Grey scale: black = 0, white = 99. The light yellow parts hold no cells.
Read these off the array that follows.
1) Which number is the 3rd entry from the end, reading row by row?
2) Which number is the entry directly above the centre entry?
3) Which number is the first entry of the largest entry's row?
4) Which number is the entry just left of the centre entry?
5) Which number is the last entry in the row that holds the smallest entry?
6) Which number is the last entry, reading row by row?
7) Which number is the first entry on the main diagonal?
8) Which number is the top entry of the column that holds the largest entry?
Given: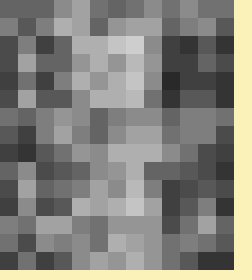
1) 34
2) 49
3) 29
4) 39
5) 20
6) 20
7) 39
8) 44

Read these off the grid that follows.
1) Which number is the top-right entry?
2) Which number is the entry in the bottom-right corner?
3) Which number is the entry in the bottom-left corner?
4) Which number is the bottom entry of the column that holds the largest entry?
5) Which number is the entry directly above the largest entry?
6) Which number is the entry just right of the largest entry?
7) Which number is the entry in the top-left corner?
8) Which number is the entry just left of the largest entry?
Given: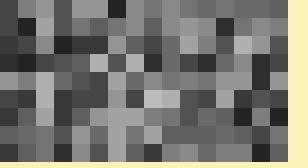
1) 37
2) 37
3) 22
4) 22
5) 53
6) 68
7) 27
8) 27

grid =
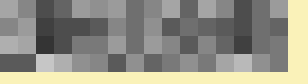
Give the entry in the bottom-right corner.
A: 47
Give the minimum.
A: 20
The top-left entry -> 64
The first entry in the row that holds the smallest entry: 68
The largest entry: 77
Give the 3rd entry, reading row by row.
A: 30
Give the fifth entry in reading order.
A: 60
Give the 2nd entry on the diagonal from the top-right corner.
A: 43
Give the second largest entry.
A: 72
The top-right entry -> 60
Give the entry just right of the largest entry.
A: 68
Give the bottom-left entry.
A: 35
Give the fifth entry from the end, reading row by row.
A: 47
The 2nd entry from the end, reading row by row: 56
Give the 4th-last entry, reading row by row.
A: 64
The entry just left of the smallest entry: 64
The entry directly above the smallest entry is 25

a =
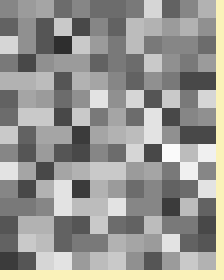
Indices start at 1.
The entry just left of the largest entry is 28
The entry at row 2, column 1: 38
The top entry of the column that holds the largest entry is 38
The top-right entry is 69
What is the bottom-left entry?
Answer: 23
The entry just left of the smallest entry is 33
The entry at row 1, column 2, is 60
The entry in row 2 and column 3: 33
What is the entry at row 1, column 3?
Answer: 64
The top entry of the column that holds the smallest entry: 42
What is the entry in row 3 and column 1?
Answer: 83
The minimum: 18
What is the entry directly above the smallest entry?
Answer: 78
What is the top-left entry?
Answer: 52
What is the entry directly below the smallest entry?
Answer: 60
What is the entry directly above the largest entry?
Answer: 56
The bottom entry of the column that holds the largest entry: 60
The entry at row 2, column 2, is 56
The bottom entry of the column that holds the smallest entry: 88
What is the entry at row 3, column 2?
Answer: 56
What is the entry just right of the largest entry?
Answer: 73

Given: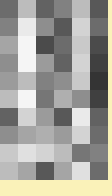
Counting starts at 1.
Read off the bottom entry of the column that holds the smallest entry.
42
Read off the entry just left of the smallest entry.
78
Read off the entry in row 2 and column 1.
50
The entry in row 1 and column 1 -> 42
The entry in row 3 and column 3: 29
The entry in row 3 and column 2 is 95
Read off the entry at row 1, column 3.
38
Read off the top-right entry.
34
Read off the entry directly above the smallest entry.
25
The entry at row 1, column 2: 73
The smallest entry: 20
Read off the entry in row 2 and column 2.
91

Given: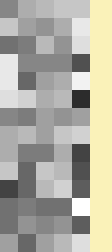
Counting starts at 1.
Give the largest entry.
99
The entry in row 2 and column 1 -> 77
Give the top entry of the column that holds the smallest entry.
77
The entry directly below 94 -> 17
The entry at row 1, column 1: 52
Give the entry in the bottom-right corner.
86
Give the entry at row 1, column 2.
67
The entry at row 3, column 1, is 44
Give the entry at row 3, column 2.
48
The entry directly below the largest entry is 36
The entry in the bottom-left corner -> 62
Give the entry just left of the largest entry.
44
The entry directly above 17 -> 94
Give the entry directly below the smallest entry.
62
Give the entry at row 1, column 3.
72
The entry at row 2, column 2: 62
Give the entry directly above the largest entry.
36

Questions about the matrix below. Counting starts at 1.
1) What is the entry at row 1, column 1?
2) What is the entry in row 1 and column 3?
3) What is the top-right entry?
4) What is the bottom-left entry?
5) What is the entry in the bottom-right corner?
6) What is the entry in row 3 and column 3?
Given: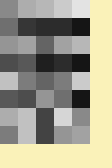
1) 53
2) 71
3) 88
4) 48
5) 63
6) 39

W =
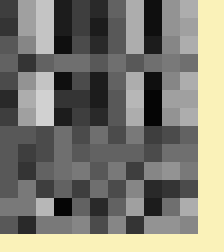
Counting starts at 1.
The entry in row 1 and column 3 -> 76
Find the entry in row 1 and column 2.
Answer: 62
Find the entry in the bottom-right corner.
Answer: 52
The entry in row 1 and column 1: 24
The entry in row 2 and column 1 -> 20
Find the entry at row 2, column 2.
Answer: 62
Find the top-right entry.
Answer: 67
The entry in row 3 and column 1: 34
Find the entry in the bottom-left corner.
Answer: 34
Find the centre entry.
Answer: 16
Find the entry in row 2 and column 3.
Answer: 76
